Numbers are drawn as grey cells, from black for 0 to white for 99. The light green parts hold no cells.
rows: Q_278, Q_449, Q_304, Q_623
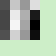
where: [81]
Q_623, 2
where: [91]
Q_449, 2

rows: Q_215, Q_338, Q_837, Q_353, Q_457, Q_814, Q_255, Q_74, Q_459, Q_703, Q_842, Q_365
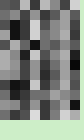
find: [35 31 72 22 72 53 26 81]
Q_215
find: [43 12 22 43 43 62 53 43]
Q_703
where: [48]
Q_365, 6
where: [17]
Q_74, 5
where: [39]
Q_457, 3

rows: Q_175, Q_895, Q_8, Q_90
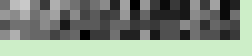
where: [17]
Q_8, 21
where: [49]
Q_175, 4

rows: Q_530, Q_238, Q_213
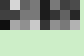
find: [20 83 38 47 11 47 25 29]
Q_530
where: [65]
Q_213, 2
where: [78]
Q_213, 4
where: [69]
Q_213, 8
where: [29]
Q_530, 8

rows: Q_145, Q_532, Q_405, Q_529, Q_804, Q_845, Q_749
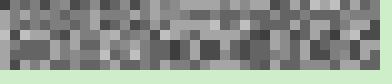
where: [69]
Q_529, 12
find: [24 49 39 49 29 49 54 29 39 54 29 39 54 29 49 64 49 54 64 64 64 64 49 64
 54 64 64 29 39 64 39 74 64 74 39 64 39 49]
Q_145
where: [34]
Q_749, 27
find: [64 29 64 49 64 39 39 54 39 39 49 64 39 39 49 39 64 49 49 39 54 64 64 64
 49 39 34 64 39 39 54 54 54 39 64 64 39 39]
Q_749
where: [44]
Q_529, 13
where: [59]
Q_405, 16

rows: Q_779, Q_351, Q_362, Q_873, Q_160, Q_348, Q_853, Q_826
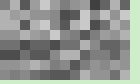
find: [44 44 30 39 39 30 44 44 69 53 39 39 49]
Q_160
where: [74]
Q_351, 11
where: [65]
Q_351, 3

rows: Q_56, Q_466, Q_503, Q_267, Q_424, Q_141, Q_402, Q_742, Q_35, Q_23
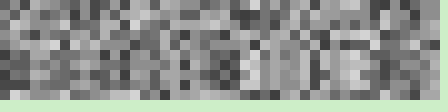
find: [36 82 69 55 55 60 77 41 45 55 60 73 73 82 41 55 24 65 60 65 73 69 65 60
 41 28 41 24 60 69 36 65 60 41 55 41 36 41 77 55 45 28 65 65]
Q_23
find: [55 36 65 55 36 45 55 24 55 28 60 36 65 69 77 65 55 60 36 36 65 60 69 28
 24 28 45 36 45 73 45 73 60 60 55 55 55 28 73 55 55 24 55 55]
Q_466
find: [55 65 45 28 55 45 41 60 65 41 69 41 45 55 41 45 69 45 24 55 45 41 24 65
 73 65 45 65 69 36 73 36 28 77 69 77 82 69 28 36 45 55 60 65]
Q_267
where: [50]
Q_35, 14
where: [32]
Q_742, 10

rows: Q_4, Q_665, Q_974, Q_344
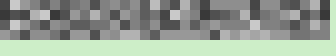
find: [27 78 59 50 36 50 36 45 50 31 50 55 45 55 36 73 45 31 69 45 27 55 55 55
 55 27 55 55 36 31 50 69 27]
Q_4
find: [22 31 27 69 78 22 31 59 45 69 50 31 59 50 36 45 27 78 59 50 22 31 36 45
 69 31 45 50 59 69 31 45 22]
Q_665
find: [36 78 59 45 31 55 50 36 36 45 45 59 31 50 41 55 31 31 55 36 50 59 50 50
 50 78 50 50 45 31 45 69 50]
Q_974
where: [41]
Q_974, 15
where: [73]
Q_4, 16
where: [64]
Q_344, 26

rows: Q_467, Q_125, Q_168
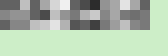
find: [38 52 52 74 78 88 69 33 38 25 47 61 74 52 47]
Q_168
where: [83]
Q_467, 6
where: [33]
Q_168, 8
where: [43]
Q_125, 14

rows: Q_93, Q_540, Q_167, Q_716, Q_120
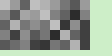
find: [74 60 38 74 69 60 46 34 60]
Q_93
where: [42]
Q_120, 2

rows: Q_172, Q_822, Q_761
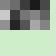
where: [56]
Q_761, 1
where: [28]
Q_172, 5

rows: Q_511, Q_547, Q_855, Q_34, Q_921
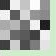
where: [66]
Q_855, 1
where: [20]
Q_511, 1
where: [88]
Q_921, 5
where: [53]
Q_547, 5
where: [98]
Q_511, 4
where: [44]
Q_855, 3
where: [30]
Q_921, 3

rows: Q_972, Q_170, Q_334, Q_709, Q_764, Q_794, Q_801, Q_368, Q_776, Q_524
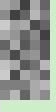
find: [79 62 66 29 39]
Q_334
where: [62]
Q_334, 2
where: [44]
Q_801, 4

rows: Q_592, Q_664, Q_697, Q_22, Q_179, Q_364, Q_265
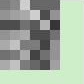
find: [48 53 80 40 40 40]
Q_592
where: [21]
Q_697, 6
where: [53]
Q_592, 2
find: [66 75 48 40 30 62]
Q_265
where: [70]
Q_697, 5
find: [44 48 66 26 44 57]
Q_364
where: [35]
Q_697, 4

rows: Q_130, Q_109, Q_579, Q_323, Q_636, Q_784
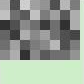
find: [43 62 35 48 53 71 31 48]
Q_636
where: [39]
Q_323, 1

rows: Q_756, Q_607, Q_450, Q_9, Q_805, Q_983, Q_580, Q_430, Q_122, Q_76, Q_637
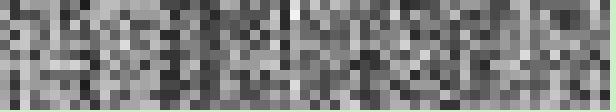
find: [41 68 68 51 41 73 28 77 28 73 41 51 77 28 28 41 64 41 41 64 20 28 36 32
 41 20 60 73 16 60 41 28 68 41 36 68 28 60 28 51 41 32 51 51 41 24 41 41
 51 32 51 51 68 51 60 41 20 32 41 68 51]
Q_450
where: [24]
Q_450, 46
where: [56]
Q_637, 25
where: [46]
Q_805, 39

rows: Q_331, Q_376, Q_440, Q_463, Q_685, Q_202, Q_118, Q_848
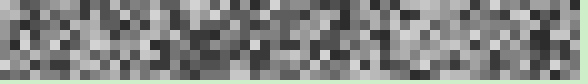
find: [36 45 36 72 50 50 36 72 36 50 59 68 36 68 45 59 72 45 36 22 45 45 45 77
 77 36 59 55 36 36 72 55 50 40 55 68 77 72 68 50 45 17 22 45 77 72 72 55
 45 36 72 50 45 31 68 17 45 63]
Q_848
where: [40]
Q_848, 34
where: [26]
Q_440, 55

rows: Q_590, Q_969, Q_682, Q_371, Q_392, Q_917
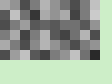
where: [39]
Q_682, 5
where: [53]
Q_392, 4
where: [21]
Q_969, 4
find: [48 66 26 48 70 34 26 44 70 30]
Q_371
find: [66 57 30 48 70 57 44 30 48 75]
Q_590

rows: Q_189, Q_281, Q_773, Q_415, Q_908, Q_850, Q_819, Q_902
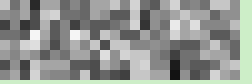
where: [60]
Q_850, 1
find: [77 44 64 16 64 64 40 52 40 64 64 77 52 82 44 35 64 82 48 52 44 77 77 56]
Q_189
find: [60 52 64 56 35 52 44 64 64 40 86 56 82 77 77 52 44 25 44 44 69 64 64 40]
Q_850
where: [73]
Q_773, 24
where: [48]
Q_189, 19

